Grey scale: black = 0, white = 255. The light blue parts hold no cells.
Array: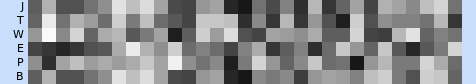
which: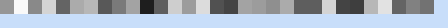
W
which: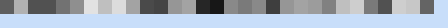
B
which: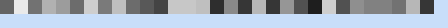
T
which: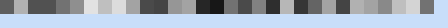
J

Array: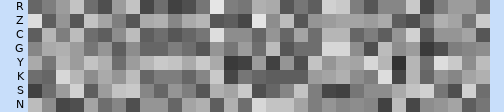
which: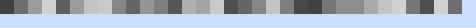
S
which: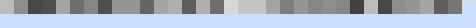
N
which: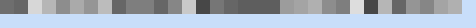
K
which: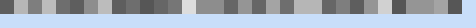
C

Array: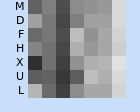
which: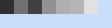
X
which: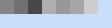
H
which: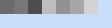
F
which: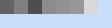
M

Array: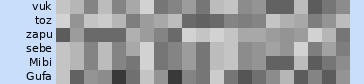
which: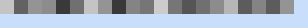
Gufa
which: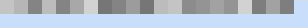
sebe
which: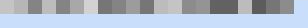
vuk
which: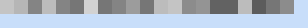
Mibi

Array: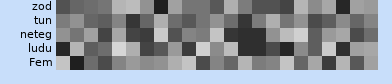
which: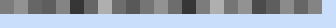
tun
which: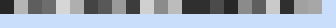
ludu
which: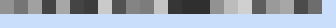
neteg
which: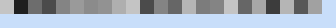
Fem

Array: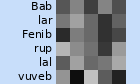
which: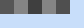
Bab
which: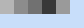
rup

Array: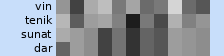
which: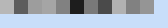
tenik
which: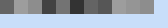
dar
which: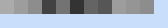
sunat

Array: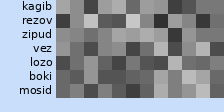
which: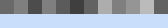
mosid
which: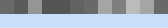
boki
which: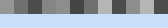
vez
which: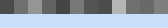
lozo
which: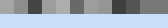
kagib

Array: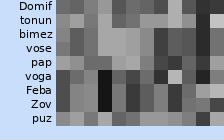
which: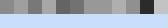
tonun
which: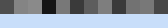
Zov
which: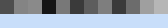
Feba
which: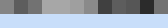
bimez
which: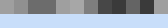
pap

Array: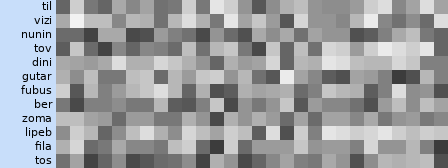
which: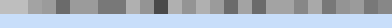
zoma
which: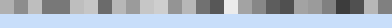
gutar
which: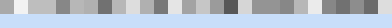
vizi
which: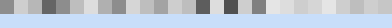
lipeb
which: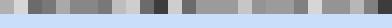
fila

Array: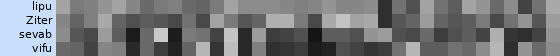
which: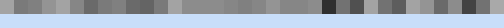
lipu
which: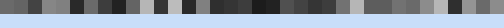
vifu
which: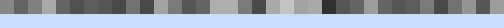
Ziter

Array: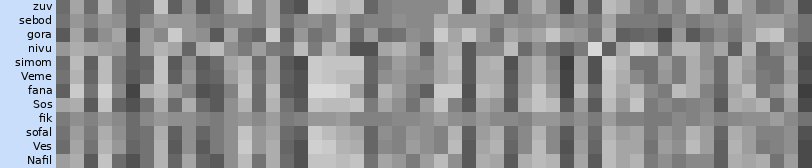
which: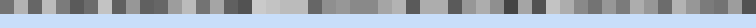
Veme
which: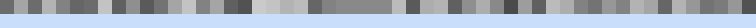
zuv
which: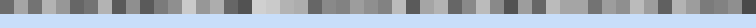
Ves
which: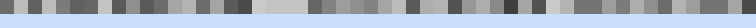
simom

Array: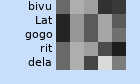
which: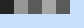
Lat
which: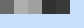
bivu
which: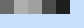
rit
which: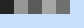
gogo

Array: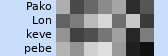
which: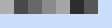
Pako
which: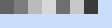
Lon

